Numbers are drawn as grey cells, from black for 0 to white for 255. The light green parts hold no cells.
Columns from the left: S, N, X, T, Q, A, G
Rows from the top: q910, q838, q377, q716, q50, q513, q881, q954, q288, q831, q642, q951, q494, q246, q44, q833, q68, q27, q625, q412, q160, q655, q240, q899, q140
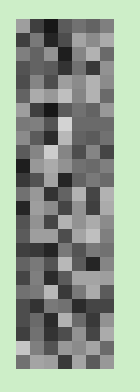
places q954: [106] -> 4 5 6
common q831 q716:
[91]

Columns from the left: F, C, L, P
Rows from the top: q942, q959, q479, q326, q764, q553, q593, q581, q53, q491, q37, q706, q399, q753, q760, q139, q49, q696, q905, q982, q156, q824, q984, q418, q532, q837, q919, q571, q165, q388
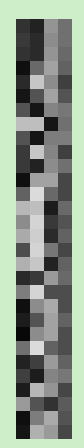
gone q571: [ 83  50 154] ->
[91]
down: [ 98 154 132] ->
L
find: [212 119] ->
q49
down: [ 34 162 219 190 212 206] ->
C

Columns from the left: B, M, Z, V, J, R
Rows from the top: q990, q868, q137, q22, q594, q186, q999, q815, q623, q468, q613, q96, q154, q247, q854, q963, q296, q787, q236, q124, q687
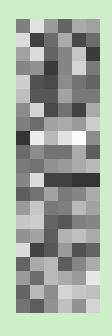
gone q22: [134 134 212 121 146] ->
[58]
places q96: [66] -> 2 3
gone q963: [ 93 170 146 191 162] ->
[178]

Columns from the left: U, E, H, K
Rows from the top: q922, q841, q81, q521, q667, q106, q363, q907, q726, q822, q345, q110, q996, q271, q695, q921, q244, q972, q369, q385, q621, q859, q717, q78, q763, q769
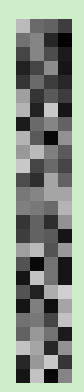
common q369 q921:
[21]
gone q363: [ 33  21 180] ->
[200]
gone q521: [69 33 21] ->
[140]
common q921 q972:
[21]

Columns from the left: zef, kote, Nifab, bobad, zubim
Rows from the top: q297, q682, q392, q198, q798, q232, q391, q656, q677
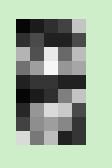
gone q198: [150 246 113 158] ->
[166]
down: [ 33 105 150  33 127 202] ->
bobad
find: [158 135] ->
q656
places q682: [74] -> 1 4
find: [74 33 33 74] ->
q682
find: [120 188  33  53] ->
q677
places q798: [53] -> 1 2

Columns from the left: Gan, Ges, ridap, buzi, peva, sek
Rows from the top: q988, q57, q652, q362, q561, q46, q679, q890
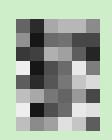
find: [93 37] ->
q652
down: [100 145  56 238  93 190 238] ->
Gan
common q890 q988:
[139]
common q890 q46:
[190]
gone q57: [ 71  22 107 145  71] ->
[113]

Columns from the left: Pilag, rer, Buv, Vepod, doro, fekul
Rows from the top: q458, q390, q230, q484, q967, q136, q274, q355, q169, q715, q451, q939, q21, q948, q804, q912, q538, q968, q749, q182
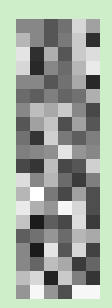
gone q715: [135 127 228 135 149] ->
[143]
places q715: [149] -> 4
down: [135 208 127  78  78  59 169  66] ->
fekul
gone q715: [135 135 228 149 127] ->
[143]
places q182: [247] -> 1 4 5
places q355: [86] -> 0 5

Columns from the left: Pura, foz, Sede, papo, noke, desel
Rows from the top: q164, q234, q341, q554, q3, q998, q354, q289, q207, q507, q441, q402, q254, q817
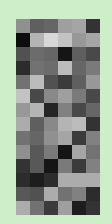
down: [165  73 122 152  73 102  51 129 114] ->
desel
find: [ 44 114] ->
q554
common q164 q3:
[95]
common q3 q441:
[59]
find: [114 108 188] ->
q554
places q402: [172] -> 3 4 5

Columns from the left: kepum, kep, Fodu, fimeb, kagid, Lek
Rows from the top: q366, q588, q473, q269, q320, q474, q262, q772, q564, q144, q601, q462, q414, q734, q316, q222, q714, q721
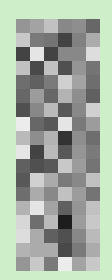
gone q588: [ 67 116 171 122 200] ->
[129]
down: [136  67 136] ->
fimeb
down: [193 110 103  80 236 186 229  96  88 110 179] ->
kepum
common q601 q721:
[200]
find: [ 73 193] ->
q269

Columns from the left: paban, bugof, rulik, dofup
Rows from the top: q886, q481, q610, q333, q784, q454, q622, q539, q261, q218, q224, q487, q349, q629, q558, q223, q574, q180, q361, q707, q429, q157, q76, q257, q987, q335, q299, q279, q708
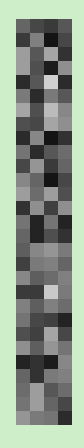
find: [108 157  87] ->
q299
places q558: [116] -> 0 2
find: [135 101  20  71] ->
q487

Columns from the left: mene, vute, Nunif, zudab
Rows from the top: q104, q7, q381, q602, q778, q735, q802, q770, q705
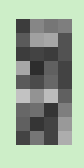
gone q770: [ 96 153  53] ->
[67]
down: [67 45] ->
vute
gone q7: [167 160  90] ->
[82]
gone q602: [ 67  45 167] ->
[96]
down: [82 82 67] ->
zudab
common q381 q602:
[67]
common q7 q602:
[167]

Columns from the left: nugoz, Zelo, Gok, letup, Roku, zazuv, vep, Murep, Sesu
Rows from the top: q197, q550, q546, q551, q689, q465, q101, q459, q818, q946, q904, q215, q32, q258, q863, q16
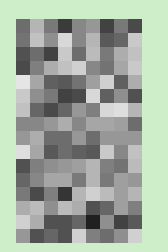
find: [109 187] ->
q546
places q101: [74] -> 2
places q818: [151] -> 0 4 6 7 8
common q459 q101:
[151]

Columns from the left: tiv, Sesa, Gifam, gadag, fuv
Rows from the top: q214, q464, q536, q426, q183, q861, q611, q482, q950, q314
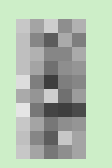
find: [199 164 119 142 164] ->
q314
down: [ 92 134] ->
Gifam
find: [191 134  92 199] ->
q950
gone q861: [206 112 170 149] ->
[156]

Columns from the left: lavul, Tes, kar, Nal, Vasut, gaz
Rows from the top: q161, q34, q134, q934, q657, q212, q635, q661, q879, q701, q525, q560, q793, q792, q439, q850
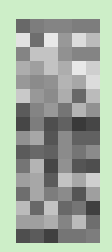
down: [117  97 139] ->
Nal
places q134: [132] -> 0 4 5
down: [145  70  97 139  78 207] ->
gaz

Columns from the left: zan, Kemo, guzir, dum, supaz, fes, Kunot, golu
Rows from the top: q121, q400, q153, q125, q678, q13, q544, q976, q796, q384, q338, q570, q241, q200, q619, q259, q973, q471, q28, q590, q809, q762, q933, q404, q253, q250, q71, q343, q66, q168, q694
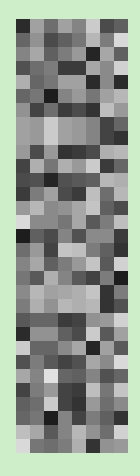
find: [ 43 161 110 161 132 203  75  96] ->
q121
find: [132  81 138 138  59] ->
q259

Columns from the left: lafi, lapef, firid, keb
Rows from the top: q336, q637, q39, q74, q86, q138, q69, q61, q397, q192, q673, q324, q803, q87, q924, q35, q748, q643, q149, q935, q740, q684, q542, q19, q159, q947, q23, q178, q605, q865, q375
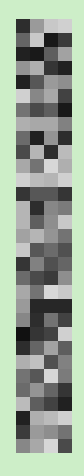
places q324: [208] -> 0 3
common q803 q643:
[53]
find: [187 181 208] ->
q324
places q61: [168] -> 1 2

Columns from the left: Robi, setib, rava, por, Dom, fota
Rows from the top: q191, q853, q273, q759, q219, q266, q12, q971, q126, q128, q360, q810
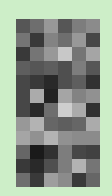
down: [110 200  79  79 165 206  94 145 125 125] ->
por
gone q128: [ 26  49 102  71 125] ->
[65]

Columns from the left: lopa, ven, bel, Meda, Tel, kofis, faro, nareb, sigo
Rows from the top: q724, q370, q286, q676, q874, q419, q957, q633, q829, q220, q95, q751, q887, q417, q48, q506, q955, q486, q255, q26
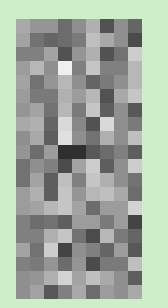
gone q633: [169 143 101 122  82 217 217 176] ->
[136]
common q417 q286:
[163]
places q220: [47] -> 3 4

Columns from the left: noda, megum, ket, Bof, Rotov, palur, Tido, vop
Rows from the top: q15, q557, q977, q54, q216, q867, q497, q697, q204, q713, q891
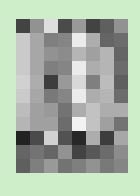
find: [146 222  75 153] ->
q15
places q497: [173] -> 4 6 7
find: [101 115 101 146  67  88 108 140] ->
q713
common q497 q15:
[153]
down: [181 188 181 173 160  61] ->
Tido
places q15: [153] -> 4

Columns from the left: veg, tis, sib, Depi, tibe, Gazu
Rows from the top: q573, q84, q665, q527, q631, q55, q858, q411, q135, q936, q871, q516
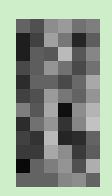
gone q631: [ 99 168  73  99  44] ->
[105]
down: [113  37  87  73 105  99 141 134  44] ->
tibe
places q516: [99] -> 0 1 2 5

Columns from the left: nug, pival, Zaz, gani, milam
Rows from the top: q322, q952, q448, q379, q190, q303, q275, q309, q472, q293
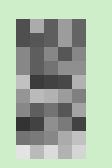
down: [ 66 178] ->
Zaz
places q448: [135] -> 0 2 4
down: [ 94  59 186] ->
pival

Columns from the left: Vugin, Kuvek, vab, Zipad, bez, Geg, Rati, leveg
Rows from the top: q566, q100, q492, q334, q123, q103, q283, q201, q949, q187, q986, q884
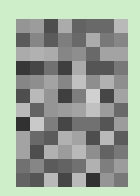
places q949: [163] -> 0 4
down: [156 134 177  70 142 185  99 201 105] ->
Kuvek

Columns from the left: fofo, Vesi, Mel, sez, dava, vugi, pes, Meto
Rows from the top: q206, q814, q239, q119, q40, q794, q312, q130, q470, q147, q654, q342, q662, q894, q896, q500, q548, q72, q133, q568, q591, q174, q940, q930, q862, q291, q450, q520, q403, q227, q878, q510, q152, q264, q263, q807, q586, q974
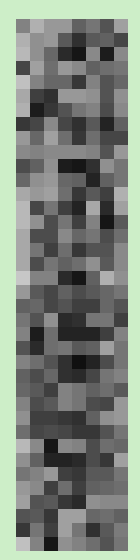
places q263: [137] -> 6 7
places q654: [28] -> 3
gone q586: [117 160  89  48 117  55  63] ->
[123]

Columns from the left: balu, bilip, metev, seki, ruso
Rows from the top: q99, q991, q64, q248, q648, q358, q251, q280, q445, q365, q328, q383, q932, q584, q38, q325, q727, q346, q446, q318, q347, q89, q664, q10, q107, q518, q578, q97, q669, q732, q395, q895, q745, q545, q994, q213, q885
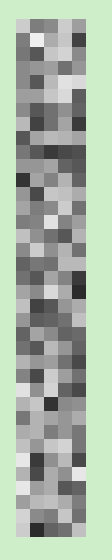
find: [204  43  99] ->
q885
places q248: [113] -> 3
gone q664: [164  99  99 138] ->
[106]
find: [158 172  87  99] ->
q545
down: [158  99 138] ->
seki
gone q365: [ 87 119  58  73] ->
[79]

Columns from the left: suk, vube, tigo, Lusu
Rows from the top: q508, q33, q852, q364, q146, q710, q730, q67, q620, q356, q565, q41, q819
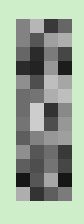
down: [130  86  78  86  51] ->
vube
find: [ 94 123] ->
q819
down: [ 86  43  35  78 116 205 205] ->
vube

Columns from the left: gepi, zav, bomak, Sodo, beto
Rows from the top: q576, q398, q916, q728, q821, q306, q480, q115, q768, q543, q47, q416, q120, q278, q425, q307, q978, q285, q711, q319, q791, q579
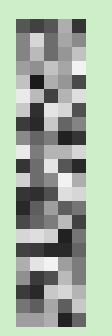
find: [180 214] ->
q543
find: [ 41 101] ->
q978

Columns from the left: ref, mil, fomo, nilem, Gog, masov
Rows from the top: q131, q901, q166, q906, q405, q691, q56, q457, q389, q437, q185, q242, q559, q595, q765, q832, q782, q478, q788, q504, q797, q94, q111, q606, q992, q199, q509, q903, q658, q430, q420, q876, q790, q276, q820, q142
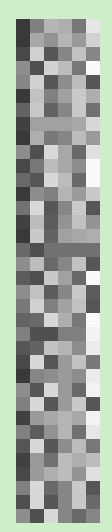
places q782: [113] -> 2 3 4 5
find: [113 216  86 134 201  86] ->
q595
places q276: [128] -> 0
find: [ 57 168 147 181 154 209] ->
q901
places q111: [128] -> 0 3 4

